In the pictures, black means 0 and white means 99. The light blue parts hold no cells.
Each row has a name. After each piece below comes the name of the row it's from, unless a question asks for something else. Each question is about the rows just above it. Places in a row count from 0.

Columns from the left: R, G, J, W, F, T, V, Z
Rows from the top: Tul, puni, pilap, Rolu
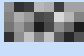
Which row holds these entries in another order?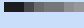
pilap
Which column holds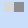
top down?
T

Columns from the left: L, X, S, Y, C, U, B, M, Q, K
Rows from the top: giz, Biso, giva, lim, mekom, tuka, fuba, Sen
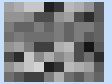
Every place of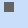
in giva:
1 2 4 6 9
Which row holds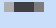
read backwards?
mekom

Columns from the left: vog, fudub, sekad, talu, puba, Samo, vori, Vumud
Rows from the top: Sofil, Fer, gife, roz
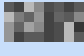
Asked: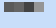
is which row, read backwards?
Fer
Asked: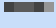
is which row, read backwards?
roz
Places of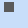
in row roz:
2 3 7
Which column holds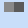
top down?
talu
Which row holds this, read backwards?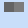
Fer
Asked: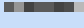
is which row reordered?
roz

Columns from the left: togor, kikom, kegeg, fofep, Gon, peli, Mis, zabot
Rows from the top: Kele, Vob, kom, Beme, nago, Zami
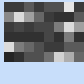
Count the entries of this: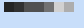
7
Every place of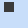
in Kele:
0 1 3 7
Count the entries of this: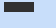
3
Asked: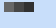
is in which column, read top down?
fofep
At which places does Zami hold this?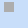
6
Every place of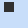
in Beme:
0 1 2 3 5 7
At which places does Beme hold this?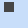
4

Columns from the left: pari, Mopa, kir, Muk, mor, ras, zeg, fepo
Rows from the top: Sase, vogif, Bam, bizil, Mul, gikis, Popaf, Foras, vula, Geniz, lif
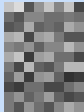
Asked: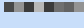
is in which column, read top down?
kir
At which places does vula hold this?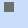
2 3 6
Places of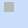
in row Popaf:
2 6 7
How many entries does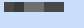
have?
6
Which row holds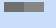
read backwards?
vogif

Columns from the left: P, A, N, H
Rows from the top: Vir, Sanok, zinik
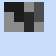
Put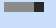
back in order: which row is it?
zinik
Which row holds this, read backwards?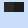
Sanok
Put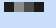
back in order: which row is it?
Vir
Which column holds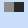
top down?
N
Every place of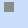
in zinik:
0 1 3
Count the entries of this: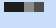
4
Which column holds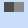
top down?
H

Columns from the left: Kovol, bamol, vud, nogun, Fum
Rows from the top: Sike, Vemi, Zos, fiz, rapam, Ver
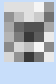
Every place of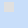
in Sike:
0 1 2
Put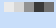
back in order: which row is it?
Ver

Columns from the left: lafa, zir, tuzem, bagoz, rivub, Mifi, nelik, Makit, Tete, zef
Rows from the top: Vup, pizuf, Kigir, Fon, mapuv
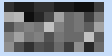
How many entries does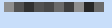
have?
10
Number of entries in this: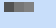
3
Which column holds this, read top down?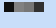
tuzem
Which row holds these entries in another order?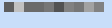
Fon
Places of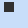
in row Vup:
0 3 4

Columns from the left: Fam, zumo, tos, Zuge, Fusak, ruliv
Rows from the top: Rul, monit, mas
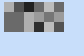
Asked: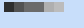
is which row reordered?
mas
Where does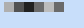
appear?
Rul
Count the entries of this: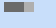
3
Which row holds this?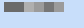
monit

